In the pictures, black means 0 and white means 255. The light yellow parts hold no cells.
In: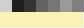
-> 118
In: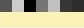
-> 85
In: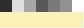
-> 145
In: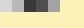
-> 163
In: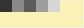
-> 137
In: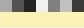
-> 127
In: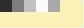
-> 169
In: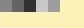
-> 133
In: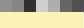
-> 133
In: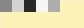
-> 173
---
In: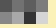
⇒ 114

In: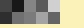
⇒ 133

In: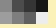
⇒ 76

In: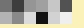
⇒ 160

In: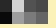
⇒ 211

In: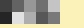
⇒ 151

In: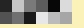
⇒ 92

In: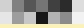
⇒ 64
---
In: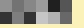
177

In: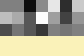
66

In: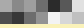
215

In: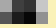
7

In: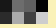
65

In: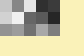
90

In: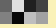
190

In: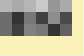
141
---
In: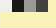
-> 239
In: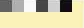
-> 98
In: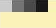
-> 204
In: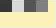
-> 55
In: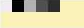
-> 238
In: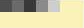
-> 78
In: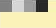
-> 128
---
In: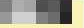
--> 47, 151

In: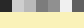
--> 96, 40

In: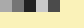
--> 75, 170

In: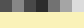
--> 220, 81

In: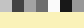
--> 152, 195

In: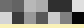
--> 223, 213
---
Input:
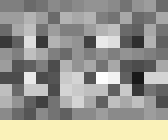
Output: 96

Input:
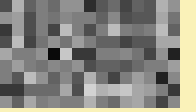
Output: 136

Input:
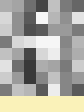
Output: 204

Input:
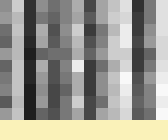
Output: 248

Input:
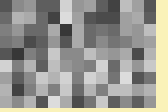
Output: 116

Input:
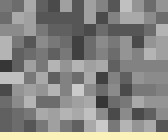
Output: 148
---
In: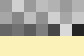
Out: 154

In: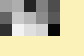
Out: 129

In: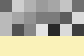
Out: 196

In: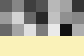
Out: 164

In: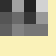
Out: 35

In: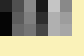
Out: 197

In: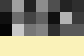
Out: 35

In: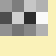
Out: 198
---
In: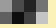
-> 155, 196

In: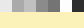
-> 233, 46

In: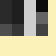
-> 42, 66

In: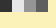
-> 50, 94

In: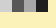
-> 208, 31

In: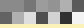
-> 138, 243

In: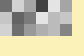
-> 111, 132

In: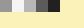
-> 151, 33
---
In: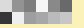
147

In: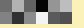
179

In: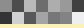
76

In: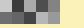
59

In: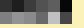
30

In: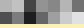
193

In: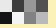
61

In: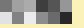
161

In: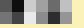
14
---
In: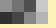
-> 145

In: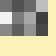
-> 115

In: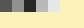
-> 84

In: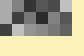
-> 171

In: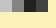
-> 195

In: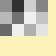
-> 143

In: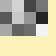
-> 177
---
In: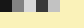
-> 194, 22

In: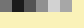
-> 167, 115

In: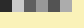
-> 172, 42

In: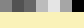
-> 2, 132

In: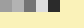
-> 43, 158

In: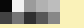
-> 189, 66

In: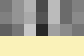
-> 128, 95

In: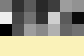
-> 146, 0
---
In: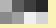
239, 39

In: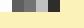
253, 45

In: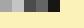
196, 22

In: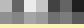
235, 31

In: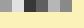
225, 56

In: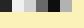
240, 14

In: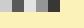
226, 55

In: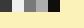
239, 14
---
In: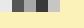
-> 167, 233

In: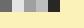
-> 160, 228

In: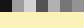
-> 83, 210

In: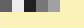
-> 33, 236

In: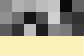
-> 80, 208

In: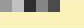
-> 47, 193

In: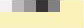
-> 151, 241
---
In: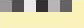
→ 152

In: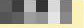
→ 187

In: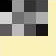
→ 175

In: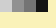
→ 116

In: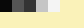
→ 84

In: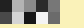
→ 179

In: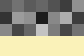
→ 156

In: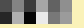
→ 166
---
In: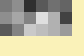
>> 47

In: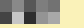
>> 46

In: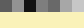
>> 18

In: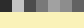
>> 44

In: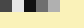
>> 18

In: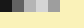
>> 23

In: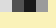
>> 26
